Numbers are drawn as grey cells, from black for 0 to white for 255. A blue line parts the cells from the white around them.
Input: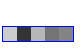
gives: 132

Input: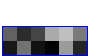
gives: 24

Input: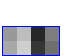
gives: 111

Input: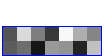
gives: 56

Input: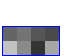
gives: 86

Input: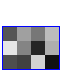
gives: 65
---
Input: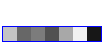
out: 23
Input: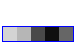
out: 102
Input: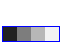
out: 242
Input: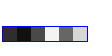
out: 215
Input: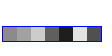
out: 80
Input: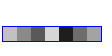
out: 163
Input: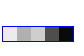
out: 10
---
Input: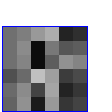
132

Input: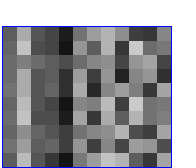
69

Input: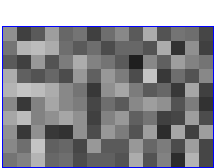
116

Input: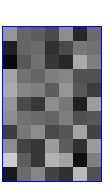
127

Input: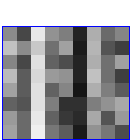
161

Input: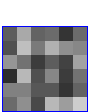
163

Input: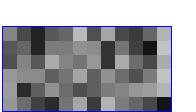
171
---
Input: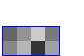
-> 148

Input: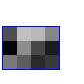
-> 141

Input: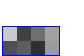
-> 65

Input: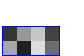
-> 152

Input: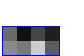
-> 17

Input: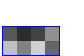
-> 45

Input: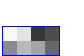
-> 227

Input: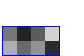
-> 35
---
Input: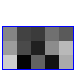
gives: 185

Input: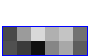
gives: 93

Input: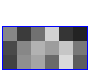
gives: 120

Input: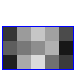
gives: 23

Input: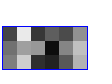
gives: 192

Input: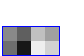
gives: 210

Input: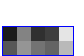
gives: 185
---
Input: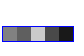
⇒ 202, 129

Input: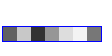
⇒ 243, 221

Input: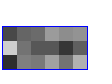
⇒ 206, 177

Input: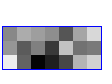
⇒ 238, 216

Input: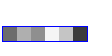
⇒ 245, 197

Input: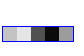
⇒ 229, 195
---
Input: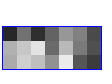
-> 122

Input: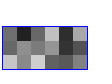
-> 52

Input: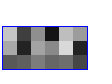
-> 217

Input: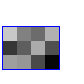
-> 171

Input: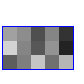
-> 147

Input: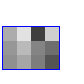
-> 132
